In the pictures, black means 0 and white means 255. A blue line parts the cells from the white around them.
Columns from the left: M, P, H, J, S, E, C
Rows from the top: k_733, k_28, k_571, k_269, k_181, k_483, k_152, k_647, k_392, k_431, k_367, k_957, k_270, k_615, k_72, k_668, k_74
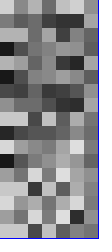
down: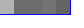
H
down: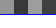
S

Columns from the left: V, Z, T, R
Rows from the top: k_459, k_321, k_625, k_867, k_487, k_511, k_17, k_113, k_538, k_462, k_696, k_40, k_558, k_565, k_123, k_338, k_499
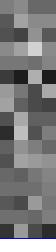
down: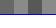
R
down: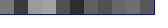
V
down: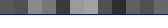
V
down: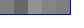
R
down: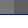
Z

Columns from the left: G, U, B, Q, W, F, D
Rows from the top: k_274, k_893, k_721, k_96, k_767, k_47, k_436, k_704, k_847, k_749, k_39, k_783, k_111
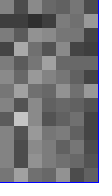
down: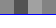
Q
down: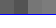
Q
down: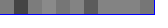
G
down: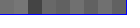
F

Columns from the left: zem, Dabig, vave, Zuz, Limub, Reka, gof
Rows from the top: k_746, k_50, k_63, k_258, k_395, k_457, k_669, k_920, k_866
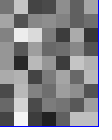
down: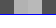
gof
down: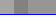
zem
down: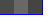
zem
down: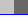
Reka
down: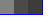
vave
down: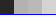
Dabig
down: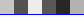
Dabig

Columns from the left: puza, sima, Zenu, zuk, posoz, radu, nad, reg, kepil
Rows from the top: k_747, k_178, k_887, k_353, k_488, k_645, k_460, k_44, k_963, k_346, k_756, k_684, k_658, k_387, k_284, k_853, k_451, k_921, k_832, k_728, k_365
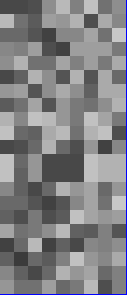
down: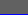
sima
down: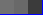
sima
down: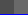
sima
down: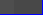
radu

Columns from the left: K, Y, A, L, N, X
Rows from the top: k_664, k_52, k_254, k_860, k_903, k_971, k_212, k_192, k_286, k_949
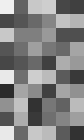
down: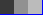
X
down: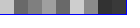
A

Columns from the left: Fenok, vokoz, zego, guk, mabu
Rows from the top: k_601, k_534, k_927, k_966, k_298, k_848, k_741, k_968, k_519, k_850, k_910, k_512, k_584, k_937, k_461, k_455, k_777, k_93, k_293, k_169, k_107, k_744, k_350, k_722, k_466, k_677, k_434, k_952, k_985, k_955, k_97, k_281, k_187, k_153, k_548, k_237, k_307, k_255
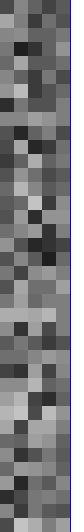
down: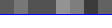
guk
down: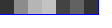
vokoz

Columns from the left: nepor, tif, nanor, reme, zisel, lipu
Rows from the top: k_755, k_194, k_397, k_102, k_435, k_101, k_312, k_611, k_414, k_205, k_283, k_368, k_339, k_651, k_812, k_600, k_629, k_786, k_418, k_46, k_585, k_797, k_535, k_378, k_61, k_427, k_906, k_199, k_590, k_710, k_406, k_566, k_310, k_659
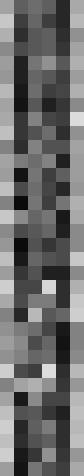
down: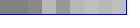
lipu
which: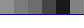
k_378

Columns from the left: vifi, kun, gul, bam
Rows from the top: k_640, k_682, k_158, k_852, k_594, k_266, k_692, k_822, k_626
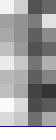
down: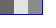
bam
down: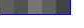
gul
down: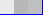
vifi
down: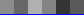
bam

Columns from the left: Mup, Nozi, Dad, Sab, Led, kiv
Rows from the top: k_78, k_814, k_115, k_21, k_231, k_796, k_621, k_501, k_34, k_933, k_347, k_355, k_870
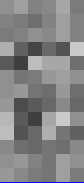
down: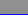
Mup
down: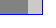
kiv
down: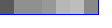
Mup
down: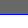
Dad
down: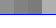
Mup
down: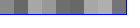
Sab

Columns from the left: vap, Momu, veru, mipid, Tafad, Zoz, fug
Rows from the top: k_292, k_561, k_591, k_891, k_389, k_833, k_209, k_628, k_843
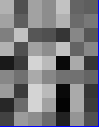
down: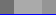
Zoz
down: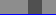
mipid
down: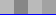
mipid
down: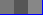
fug
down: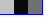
Tafad

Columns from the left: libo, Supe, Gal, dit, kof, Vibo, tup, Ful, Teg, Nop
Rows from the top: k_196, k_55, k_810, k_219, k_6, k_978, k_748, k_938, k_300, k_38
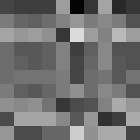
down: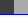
Teg
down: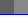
Supe
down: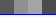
Gal
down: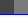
libo
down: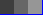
Supe
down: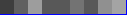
Gal
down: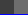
dit

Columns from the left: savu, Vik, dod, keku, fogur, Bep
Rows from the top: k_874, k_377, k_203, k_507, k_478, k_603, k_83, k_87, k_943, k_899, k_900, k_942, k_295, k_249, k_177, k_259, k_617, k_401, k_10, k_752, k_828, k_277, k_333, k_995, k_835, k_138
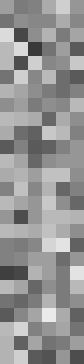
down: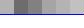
Vik
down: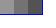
keku

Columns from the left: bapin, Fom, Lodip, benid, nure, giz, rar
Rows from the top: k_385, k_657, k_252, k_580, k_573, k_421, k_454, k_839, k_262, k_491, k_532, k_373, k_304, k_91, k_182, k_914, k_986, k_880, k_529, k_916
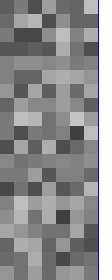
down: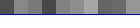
bapin
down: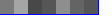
Fom
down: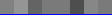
bapin
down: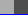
rar
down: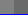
giz
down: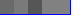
bapin

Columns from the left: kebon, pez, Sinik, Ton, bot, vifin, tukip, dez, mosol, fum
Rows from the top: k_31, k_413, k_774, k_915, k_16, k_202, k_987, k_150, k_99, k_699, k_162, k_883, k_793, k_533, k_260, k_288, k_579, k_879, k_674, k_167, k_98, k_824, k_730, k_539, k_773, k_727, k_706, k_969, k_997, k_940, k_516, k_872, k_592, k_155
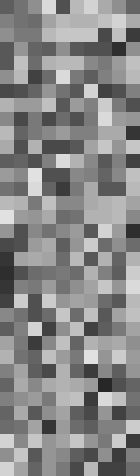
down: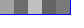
vifin
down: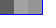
dez
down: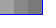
bot
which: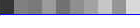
k_98
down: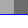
Sinik
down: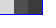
bot

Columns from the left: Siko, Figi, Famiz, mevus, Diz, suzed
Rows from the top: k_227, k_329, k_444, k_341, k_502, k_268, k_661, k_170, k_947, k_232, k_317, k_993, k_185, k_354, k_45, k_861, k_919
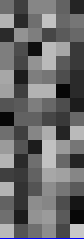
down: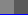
suzed
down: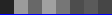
Diz
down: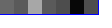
Diz
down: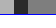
Siko

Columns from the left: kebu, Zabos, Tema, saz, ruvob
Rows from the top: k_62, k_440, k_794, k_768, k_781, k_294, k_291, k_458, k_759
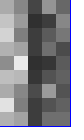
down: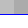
kebu
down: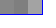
Zabos
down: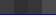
Tema

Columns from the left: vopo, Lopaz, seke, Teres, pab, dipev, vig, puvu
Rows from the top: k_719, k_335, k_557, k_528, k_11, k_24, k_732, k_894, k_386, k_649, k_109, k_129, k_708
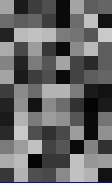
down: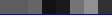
puvu
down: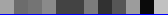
dipev
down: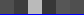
Teres
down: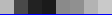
Lopaz
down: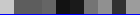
puvu
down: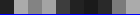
vopo
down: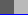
Lopaz

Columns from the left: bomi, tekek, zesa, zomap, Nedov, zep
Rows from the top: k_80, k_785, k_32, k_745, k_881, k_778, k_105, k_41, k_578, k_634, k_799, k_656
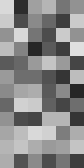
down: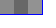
bomi
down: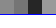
zesa

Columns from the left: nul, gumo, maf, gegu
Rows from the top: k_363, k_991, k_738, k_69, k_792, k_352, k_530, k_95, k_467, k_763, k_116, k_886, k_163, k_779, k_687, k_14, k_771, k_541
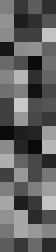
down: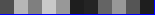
gumo
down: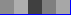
nul

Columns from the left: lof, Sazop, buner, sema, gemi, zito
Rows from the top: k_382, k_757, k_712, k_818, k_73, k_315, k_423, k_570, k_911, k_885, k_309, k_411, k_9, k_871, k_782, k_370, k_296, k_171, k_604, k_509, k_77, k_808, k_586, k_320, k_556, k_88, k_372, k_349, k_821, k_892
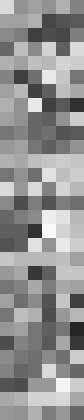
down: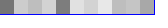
gemi
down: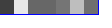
buner
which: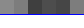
k_712
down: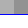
Sazop
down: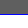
Sazop
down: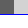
gemi

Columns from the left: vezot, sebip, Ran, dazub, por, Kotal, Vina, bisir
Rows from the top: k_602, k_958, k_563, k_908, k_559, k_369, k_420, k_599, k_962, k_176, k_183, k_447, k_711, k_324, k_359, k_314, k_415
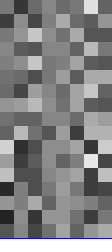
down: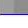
por
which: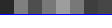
k_324
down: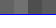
Ran
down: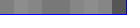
dazub
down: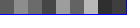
sebip
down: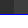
sebip
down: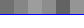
por

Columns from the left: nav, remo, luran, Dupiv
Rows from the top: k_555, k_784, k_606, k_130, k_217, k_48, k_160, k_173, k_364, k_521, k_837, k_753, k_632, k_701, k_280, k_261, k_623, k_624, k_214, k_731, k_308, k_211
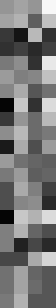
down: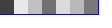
Dupiv
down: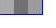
remo
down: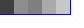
remo

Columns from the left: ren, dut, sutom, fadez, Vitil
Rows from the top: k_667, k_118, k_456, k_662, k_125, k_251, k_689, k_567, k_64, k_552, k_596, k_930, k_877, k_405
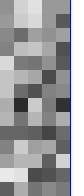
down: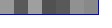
Vitil
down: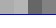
ren

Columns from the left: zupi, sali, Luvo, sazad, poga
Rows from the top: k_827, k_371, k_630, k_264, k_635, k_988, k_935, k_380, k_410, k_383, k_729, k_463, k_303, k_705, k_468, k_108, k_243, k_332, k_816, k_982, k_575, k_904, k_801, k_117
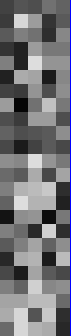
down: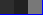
poga
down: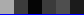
sali

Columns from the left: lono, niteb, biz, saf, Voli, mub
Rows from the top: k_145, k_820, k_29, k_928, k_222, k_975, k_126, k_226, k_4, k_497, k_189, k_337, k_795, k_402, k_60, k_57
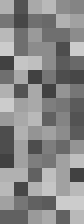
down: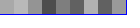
biz
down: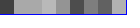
biz
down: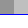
mub
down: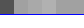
niteb
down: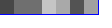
niteb

